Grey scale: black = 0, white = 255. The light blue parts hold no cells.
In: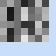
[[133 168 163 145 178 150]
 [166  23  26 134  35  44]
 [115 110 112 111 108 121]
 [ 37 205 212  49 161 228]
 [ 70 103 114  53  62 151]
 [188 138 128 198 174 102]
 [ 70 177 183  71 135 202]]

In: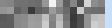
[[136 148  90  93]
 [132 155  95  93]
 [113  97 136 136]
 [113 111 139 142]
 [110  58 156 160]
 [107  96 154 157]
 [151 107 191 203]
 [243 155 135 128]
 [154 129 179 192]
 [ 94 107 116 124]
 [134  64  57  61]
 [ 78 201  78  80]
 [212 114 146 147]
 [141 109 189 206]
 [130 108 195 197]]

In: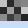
[[194  41 140]
 [ 42 160  63]
 [125  45 108]
 [132 198  36]]

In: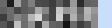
[[105  96  61  87]
 [ 28 108 106  60]
 [163  71 133 191]
 [ 93  91 114 109]
 [127 100 180 145]
 [ 74 169 214  59]
 [ 72 134  96 171]
 [ 61  68  68 100]
 [ 92 199 208  95]
 [ 62 150  61  18]
 [153 165 177 107]
 [ 43 100 111  62]
 [ 98 182 175  85]
 [102 151 140 139]]

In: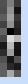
[[ 81  77  93  66 100  73  25  44  82  95  97]
 [127 147 161 145   1 218 184 157  22  42 168]
 [ 58  20  56  41  30 179  21  17  80  26  87]]

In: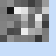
[[130 120 126 130 131  78]
 [142  21 121 141  72 143]
 [ 98 239 125 100  78 122]
 [ 91 225 185 147 237 124]
 [ 63 140 100 101 171 118]
 [ 91 112 233 188 159  53]
 [153 203  94  60 121 125]]

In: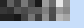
[[ 37  55  33]
 [ 98  48  33]
 [ 59  85  23]
 [120  75  66]
 [ 70  92 117]
 [ 25  94  60]
 [156 128 144]
 [107  78  75]
 [230 153 181]
 [148 135 164]]
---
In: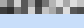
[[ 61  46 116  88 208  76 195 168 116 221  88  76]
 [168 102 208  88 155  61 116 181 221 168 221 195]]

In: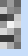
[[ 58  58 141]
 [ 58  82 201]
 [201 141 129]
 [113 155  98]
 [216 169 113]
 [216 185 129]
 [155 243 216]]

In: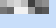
[[117 102 241 241 156  75  87]
 [171 202 215 187  63 129 143]]

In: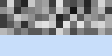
[[ 60  88 144  48 129 213 225 200  48 225 115 225 129 200 213 172]
 [ 60 115 200 172 144 100 115 184  36  75 200  88 160 144 115 172]
 [184 160 100 129  88  88 129  75 213 160  75 129 100 100 172 129]
 [144 172  48 115 129 144 172 100 200 144  21 160  48 144 184  60]
 [ 75 213  75  36 200 144 160  60 225  88  75 115  36 129 213 144]]

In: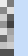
[[149  66]
 [ 81  81]
 [205  95]
 [235 123]
 [221 163]
 [107 179]
 [193 205]
 [136 221]]

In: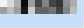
[[157 188 157  23 204  99  99 115  69 130 188]
 [242 216 172   9 157  69 130  69  53 143 172]]

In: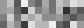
[[155 168 102  59 208 129 155 115 182  47 129  87]
 [102 182 141  59 223 182 182 238 102  75 223 155]
 [155 194  87 238 129 102 168 115 194 168 223 208]
 [129 208 115 194 168 194 141 141 155 115  87 115]]
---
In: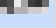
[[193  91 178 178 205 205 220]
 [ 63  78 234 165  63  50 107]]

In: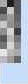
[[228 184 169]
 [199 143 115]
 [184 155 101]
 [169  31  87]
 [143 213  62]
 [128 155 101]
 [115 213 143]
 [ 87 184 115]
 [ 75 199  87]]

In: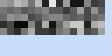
[[159 146 187 171 117 187  33 229  46 159  21  21 133  59  74]
 [133  74  46 117 171  59  59  46 117 133  74 187  74  90 159]
 [117 104 117  90 104 117 133  90  90  59  90 159  74 146  90]
 [104 146 133 146  74  90 117 133 133 104  90 104  74 104 117]
 [ 46  74   9   9 133  59 171  21 104 159 200 200  33 171 187]]

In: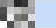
[[251  79 174 204 104]
 [133 147  39  54 174]
 [ 79 204 190 162 162]
 [ 66 235 119 104 220]]

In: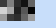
[[210 168  32  87   4]
 [154  59  45 100 154]
 [ 59 128  45  19 100]]

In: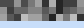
[[161  89  63 189 161 161 104  38 175 120 189  51]
 [148  63 104 104 132 132  89 120  38  89 104 132]
 [ 76  76 148  76 120 161  51 175  38  63  63 148]]
